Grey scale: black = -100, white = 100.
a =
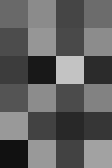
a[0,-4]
-18
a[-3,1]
10
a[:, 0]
[-18, -40, -53, -34, 20, -87]
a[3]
[-34, 10, -41, 2]
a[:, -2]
[-46, -43, 53, -41, -69, -48]
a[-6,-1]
-15

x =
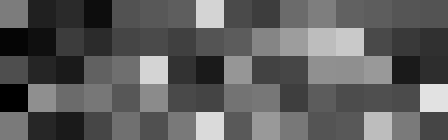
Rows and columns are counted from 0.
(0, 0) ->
-3
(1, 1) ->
-88
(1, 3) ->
-66
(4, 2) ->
-80
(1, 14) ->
-55
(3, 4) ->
-32
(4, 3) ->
-45
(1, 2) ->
-53
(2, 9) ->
-48
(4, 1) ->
-70
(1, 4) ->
-46
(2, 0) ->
-39
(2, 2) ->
-80
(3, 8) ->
-10
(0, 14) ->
-33
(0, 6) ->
-26
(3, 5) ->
9
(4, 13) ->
48
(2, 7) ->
-80
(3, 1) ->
12
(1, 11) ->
48
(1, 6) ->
-50
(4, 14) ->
-4
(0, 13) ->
-27
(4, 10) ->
-6
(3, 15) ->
77

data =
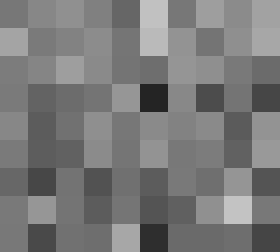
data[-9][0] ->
-7
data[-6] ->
[-4, -22, -15, -9, 18, -72, 7, -40, -9, -45]
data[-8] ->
[29, -4, 2, 10, -8, 46, 15, -9, 12, 31]
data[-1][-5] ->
-64
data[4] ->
[6, -28, -11, 12, -7, 8, 2, 8, -29, 15]
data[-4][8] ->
-24
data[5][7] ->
-3
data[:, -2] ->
[9, 12, -5, -9, -29, -24, 17, 53, -14]
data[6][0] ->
-19
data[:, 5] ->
[51, 46, -14, -72, 8, 15, -28, -34, -64]
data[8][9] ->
-46
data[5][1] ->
-27
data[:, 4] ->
[-20, -8, -9, 18, -7, -8, -12, -8, 31]
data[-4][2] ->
-24
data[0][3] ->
0

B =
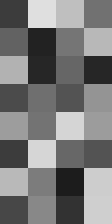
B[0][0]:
-53
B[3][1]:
-13
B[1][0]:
-23
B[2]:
[40, -70, -20, -70]
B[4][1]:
-10
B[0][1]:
75
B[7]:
[-44, 7, -61, 62]

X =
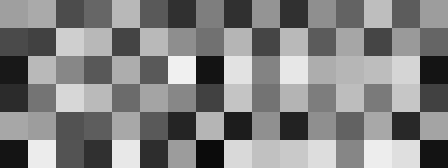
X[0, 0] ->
25
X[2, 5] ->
-30
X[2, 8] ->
77
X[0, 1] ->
33
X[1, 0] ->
-42
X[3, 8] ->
54
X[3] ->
[-66, -9, 69, 46, -16, 29, 6, -49, 54, -10, 41, -2, 48, -4, 55, -49]
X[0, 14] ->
-28
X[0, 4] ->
44
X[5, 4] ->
82
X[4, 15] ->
29
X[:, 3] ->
[-20, 44, -31, 46, -27, -62]
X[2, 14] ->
67
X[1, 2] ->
62
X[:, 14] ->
[-28, 21, 67, 55, -69, 75]
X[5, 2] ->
-35
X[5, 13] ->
86
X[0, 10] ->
-62
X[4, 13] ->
32
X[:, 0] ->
[25, -42, -81, -66, 31, -84]
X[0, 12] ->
-22
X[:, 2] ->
[-40, 62, 6, 69, -36, -35]
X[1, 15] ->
-21
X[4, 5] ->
-30
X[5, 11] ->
73
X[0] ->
[25, 33, -40, -20, 44, -30, -62, -1, -62, 16, -62, 12, -22, 49, -28, 23]

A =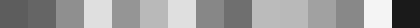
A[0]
-27
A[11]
26
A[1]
-21
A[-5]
45
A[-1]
-80

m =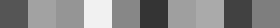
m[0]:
-33
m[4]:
6
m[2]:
17
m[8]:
-49

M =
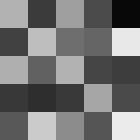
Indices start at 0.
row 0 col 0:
40
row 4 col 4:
84
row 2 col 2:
40
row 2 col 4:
-52
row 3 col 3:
30
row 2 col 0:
37
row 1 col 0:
-49
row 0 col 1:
-54
